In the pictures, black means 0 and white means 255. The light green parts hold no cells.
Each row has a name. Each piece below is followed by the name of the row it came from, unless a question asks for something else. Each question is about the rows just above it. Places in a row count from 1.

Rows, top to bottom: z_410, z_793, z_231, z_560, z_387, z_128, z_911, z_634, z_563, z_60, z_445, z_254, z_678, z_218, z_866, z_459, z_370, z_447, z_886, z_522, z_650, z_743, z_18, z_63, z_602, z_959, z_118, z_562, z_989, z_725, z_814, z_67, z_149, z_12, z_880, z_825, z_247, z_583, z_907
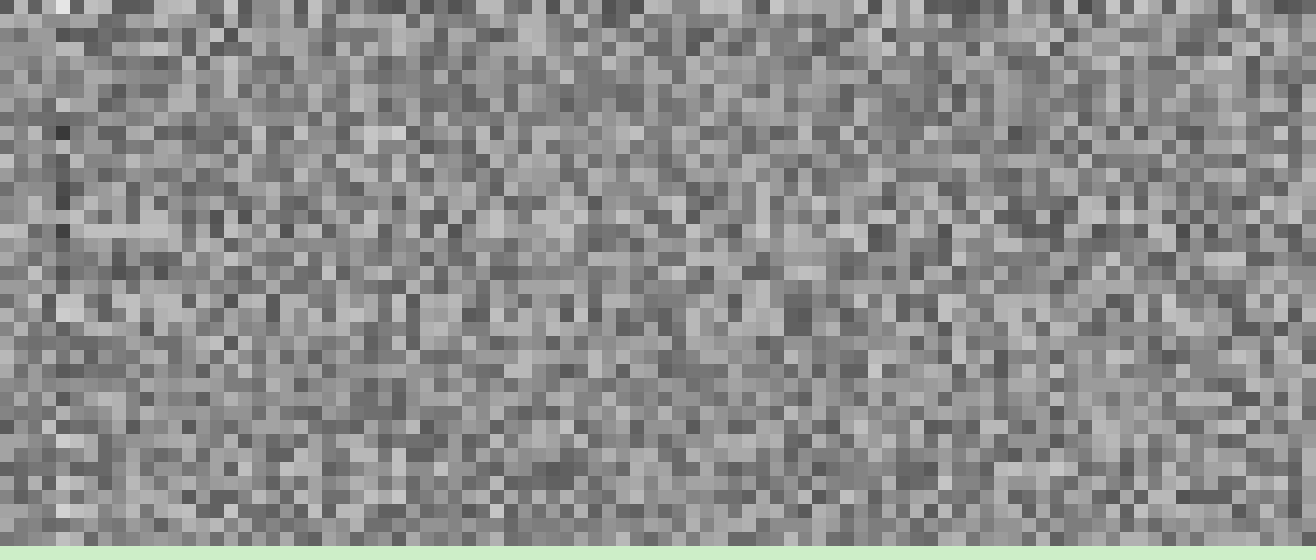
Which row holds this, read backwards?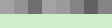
z_447
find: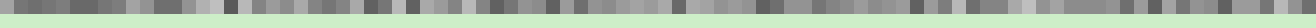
z_602
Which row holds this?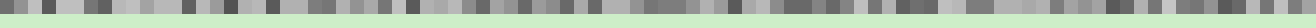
z_743
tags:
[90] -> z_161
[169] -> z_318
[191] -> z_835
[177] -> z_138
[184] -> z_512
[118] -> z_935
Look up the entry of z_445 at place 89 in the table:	z_512

